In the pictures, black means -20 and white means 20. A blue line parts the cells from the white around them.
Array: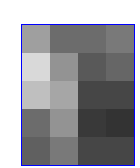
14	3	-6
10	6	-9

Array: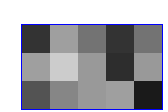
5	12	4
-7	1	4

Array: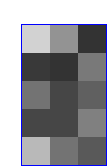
-11	-12	-1
-2	-9	-5

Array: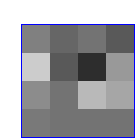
12	-6	-13
2	-2	9

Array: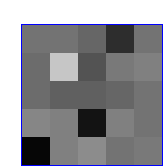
-3	11	-7
-3	-5	-5

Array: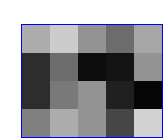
-13	-3	-18
-13	-1	3

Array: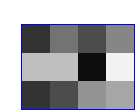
10	10	-18
-12	-8	3

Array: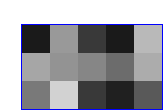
6	3	1
-1	13	-11
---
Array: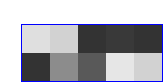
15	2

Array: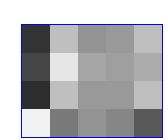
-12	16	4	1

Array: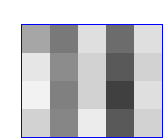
6	2	13	-6

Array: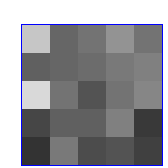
11	-4	-7	0	-10

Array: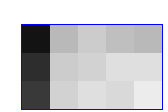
-17	12	15

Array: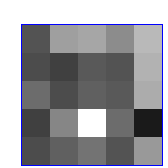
-7	-10	-5	-3	4
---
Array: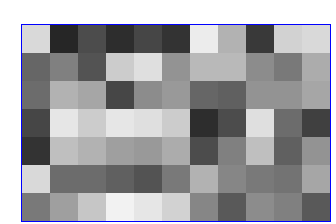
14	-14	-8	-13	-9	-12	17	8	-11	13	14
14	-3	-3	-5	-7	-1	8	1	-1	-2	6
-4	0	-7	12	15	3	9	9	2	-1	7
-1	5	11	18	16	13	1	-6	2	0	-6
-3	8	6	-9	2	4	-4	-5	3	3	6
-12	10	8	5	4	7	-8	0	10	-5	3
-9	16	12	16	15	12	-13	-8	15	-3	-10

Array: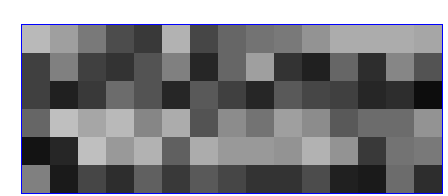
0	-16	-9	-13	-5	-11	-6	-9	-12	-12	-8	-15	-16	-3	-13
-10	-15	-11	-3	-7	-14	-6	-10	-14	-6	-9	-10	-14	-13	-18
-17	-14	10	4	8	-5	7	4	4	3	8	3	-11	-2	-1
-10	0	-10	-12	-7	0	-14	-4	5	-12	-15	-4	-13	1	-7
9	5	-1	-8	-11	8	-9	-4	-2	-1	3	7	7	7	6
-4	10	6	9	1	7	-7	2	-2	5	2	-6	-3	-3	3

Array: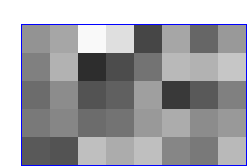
-6	-7	10	7	10	1	-1	9
-1	1	-3	-2	4	7	2	4
-3	2	-7	-5	5	-11	-6	0
3	6	19	15	-9	6	-4	4
0	8	-13	-8	-2	9	8	11

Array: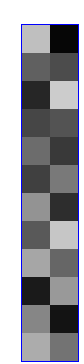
10	-19
1	-17
3	-13
-3	-11
-5	-8
-9	-7
6	-4
7	-2
-10	-1
-16	4
-6	11
-14	12

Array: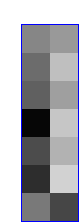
-1	-9
1	4
-5	5
-8	8
-3	10
-19	11
-13	13

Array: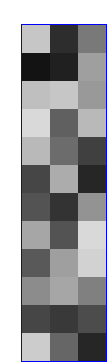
-17	-15	5
11	-13	-1
-7	-12	3
-9	-11	-8
6	-7	14
14	-5	9
12	-4	-14
9	-3	-10
-6	5	13
2	6	0
-9	7	-14
10	11	4
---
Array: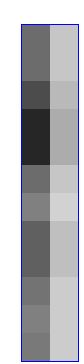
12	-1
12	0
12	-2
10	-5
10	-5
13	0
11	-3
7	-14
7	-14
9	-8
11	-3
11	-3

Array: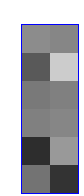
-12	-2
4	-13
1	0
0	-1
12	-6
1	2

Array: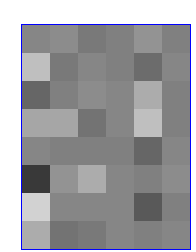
1	0	1	-1	-2	7
0	-6	1	1	1	13
2	0	1	7	3	-11
1	-4	0	0	0	1
0	10	1	-2	6	6
0	7	1	2	0	-4
1	-3	0	1	-1	10
0	3	0	-1	2	1

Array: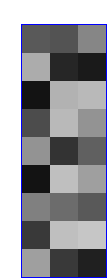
-15	-11	5
11	10	-11
-6	-3	0
5	10	-17
-5	-12	3
3	9	-8
9	8	-17
-16	-14	7
1	-7	-6

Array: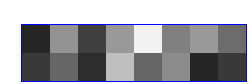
-11	-14	2	-4	10	-13	-4	-11
-3	4	0	18	4	-10	3	-14

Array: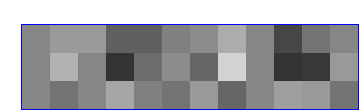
-2	4	5	1	-4	4	-2	0	6	1	-2	1
4	-11	-12	1	13	-4	2	-3	-12	1	8	1
1	-2	-9	1	7	2	0	-5	-5	4	4	1

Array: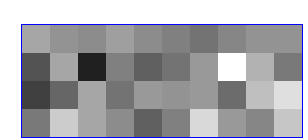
11	1	4	14	0	-5	2	6	12	-1
15	10	-3	4	3	4	-2	6	-4	-10
-1	8	20	4	-2	-5	0	-15	6	-7
3	3	1	-2	0	2	5	2	3	6
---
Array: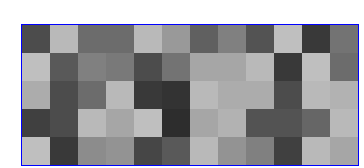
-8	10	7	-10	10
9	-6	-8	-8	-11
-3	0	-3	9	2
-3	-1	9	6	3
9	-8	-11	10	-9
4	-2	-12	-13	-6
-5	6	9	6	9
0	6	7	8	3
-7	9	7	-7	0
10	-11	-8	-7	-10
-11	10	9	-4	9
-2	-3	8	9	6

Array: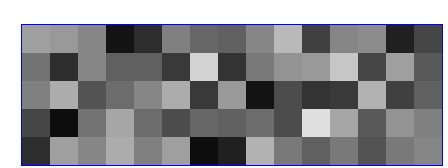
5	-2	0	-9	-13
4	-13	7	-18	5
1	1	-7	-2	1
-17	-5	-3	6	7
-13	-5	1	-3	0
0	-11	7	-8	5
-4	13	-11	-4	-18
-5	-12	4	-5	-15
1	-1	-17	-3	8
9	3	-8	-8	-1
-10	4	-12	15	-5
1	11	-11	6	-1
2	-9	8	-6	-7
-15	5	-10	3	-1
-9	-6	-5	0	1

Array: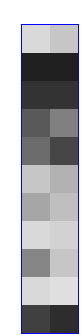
14	-15	-12	-6	-3	11	6	14	1	14	-10
11	-15	-12	0	-9	8	10	13	11	15	-13

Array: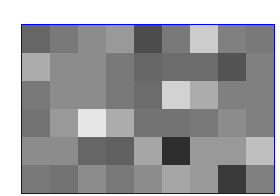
-4	7	-1	-2	2	-1
-1	2	2	4	2	-2
2	2	2	16	-4	2
4	-1	-1	7	-5	-1
-8	-4	-3	-2	6	2
-1	-3	13	-2	-13	6
12	-3	7	-1	4	4
0	-7	0	2	4	-11
-1	0	0	0	10	0

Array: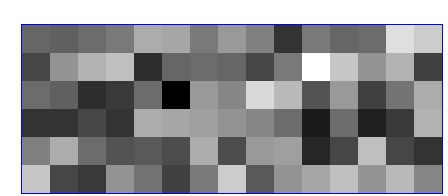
-4	-9	-3	-12	0	11
-5	3	-5	-12	7	-9
-3	8	-13	-9	-3	-11
-1	10	-11	-12	-7	3
7	-13	-3	7	-6	-2
6	-4	-20	6	-8	-10
-1	-3	4	5	7	-1
4	-4	1	3	-8	12
0	-9	14	1	4	-6
-12	-1	9	-3	5	3
-1	20	-7	-16	-14	6
-4	11	4	-3	-9	10
-3	3	-10	-15	10	3
15	8	-2	-11	-9	9
12	-10	7	8	-12	1

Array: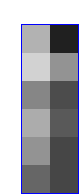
8	13	1	7	3	-4
-15	3	-8	-6	-9	-9

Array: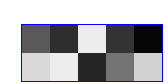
-6	14
-13	17
17	-14
-12	-2
-19	13
